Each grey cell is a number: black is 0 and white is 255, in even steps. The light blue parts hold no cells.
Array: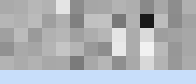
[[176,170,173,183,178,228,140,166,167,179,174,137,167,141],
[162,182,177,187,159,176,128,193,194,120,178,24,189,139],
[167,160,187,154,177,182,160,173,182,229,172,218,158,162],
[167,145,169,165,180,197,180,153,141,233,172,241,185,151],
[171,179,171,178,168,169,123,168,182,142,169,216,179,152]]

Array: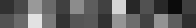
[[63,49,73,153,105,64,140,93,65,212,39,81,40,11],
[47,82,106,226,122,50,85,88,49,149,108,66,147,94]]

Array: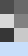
[[105,77],
[129,216],
[201,54]]

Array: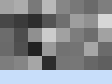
[[126,163,172,121,185,134,120,106],
[215,71,59,45,84,111,158,145],
[162,108,77,144,204,161,125,109],
[107,106,80,34,154,114,116,166],
[95,125,133,166,45,118,119,103]]

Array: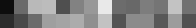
[[114,13,106,185,188,79,130,152,233,108,104,125,117,195],
[81,44,73,107,159,164,172,143,194,83,139,138,88,156]]

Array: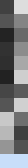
[[221,65],
[132,84],
[105,35],
[140,50],
[168,47],
[206,34],
[91,70],
[208,85],
[110,200],
[63,184],
[82,149]]

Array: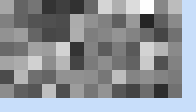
[[188,167,100,117,51,63,49,104,213,175,220,254,135],
[138,128,99,83,80,76,172,145,129,95,153,37,95],
[113,146,157,101,71,74,174,126,134,148,131,106,69],
[138,104,113,162,157,211,51,131,92,124,89,211,181],
[130,164,172,209,141,183,68,123,142,115,98,202,81],
[123,75,183,111,101,146,145,142,119,189,132,143,131],
[113,140,95,85,191,78,157,118,147,86,67,108,45]]

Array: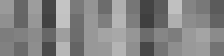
[[91,154,102,157,71,196,122,148,108,175,118,68,92,192,132,120],
[99,144,101,151,66,194,110,152,126,181,126,63,98,175,141,135],
[139,125,129,139,103,158,109,152,164,168,150,108,134,125,154,164],
[115,129,107,142,75,182,100,152,153,180,143,71,117,142,153,156]]

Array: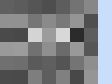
[[135,96,92,85,78,93,115],
[79,145,145,118,138,121,149],
[93,74,72,212,156,216,43],
[86,154,156,113,143,107,153],
[142,112,110,90,95,84,116],
[149,75,74,126,94,128,72]]
